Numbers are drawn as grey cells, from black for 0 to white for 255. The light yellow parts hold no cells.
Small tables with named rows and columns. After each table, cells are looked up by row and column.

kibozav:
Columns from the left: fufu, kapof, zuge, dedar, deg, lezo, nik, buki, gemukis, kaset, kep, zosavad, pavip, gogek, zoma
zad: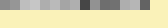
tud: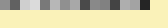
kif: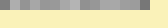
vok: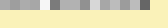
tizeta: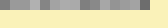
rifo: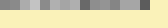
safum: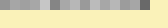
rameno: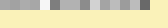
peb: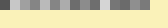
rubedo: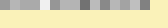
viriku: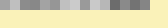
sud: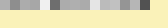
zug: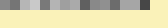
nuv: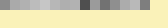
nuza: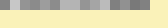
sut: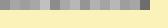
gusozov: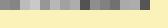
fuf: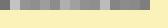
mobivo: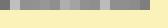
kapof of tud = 97
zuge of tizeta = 153
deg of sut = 192
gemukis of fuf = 145
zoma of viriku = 133
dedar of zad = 198
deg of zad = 174
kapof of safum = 166
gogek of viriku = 115
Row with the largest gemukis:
sud

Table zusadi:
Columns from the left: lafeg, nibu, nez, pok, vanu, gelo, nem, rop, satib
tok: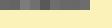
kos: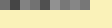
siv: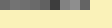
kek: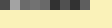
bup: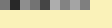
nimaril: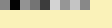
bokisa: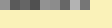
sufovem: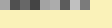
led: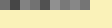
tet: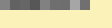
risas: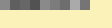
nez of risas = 103
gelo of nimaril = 211
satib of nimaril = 136
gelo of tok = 110
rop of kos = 134
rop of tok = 104
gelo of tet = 111
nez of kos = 130
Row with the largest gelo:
nimaril

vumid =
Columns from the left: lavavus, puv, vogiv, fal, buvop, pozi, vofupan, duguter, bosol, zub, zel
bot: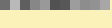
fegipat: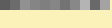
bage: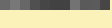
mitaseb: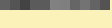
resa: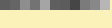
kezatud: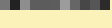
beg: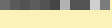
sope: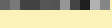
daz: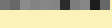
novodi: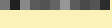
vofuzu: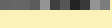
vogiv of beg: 83
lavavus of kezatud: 118
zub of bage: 91
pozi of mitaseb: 129
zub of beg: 207
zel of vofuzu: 124
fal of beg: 92
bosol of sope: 30
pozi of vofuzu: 63
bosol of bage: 90

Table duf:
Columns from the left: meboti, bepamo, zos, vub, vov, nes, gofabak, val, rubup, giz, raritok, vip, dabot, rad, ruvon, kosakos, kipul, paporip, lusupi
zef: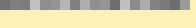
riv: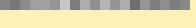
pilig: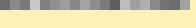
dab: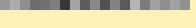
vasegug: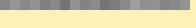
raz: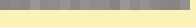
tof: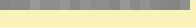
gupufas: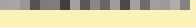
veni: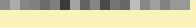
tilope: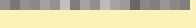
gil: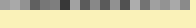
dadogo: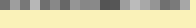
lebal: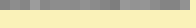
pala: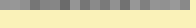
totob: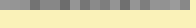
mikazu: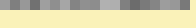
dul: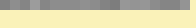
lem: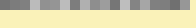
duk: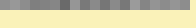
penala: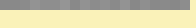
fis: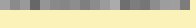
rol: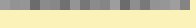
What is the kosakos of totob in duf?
148
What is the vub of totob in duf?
115
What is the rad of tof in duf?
139
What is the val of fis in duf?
141
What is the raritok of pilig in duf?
122
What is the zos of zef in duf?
125
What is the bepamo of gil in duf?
169
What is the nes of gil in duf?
126
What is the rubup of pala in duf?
118
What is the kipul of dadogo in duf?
112
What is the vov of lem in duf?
145
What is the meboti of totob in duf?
151
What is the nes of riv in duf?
149
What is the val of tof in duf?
137
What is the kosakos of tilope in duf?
127
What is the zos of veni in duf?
134
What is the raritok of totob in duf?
126
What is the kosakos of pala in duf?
148
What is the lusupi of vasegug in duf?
147
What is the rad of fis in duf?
125

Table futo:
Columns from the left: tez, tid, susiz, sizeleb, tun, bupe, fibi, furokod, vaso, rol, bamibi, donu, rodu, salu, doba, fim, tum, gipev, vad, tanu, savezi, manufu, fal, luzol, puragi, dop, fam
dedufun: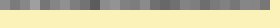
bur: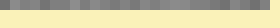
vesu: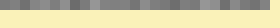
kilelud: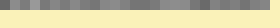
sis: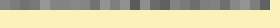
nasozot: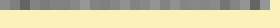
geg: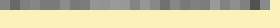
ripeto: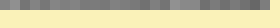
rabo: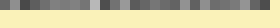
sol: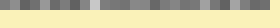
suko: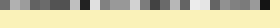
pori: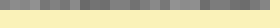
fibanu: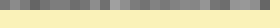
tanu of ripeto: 136
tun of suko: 107
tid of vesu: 128
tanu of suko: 236
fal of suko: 145
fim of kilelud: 122
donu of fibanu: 160
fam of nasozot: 150
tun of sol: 152
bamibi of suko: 129
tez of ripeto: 132
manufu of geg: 154
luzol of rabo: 122
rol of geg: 149
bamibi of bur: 129
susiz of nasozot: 100
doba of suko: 124

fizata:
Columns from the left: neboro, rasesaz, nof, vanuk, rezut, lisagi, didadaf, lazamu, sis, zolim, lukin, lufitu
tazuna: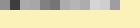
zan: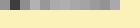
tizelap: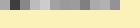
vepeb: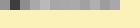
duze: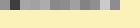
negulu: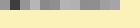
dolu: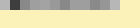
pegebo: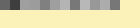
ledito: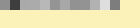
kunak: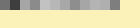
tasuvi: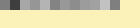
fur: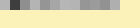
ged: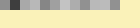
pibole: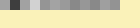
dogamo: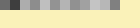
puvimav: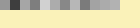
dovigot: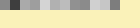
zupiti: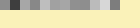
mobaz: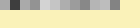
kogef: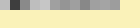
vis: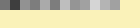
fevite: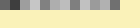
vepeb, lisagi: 167
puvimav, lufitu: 178
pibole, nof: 162
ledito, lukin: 222
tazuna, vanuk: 167
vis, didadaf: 190
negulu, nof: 150
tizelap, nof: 136
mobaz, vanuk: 147
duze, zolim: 143
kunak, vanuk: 139
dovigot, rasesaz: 62
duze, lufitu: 141
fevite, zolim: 155
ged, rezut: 134
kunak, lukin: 175
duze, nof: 167
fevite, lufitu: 112
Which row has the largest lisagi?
mobaz

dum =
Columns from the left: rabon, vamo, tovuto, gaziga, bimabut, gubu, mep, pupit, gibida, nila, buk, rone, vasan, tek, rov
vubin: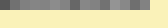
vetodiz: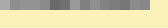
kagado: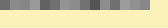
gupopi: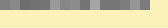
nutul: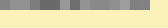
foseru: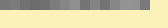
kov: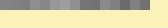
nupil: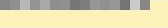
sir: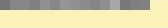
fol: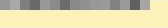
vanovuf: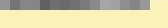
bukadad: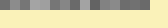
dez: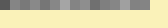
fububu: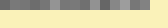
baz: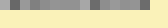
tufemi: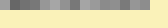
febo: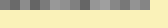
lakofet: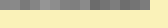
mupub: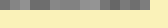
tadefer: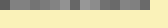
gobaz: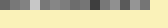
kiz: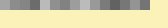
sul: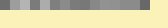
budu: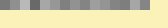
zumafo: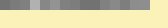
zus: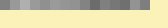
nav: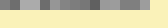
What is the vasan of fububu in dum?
157
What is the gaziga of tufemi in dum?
120
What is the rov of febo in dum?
133
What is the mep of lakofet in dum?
129
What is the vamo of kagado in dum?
139
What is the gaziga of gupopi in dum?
114
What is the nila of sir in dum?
133
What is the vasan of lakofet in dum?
110
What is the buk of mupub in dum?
118
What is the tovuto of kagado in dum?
135
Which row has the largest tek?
nupil

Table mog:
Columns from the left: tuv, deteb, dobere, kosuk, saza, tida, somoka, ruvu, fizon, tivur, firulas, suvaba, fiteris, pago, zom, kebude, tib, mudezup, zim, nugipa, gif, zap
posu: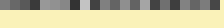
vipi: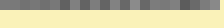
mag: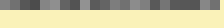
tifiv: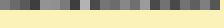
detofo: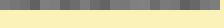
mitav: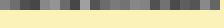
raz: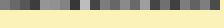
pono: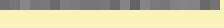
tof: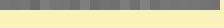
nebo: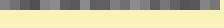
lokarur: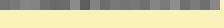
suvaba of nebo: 126
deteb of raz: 105
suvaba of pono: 107
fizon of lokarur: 94
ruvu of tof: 111
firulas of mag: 100
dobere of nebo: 93
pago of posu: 99
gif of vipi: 124

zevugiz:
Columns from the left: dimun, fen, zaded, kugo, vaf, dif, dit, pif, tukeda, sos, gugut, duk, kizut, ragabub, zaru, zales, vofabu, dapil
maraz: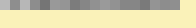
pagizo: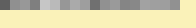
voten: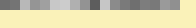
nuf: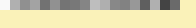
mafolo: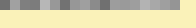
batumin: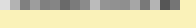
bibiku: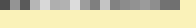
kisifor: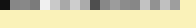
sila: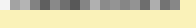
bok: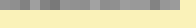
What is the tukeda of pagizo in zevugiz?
158
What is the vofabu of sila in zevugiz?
115
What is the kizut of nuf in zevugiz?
130
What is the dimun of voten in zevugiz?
111
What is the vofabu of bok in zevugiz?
151
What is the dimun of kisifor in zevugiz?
17
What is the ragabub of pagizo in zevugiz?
136
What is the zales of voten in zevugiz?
121
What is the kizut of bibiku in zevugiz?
140
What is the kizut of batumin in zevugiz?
143
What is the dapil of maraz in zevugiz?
143
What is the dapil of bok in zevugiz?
155
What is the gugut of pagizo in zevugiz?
145
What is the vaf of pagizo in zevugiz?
198
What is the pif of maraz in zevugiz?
124
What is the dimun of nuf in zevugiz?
249
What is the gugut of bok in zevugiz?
142
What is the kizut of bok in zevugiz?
157
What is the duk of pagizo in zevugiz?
154
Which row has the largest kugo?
bibiku

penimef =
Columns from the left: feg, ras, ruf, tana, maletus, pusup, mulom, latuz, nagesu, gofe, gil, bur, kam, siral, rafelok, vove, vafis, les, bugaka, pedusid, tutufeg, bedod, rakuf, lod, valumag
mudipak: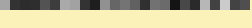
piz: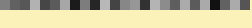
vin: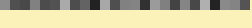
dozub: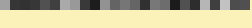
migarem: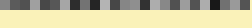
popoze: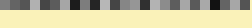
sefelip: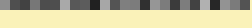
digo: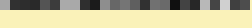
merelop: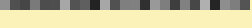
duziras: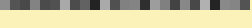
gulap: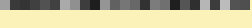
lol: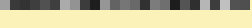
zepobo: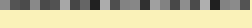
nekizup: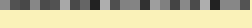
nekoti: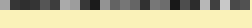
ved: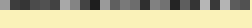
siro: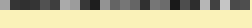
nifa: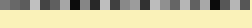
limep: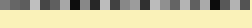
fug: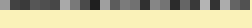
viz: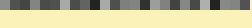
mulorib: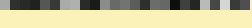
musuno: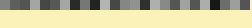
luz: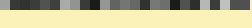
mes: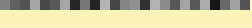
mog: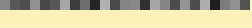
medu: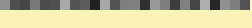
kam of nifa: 137
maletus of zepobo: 74
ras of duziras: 84
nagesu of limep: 136
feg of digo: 167
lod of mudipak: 67
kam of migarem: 134
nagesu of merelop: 95
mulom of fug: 169
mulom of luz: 170
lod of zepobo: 139
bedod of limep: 12
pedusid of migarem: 83
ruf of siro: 48
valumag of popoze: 84
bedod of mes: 22
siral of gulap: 104

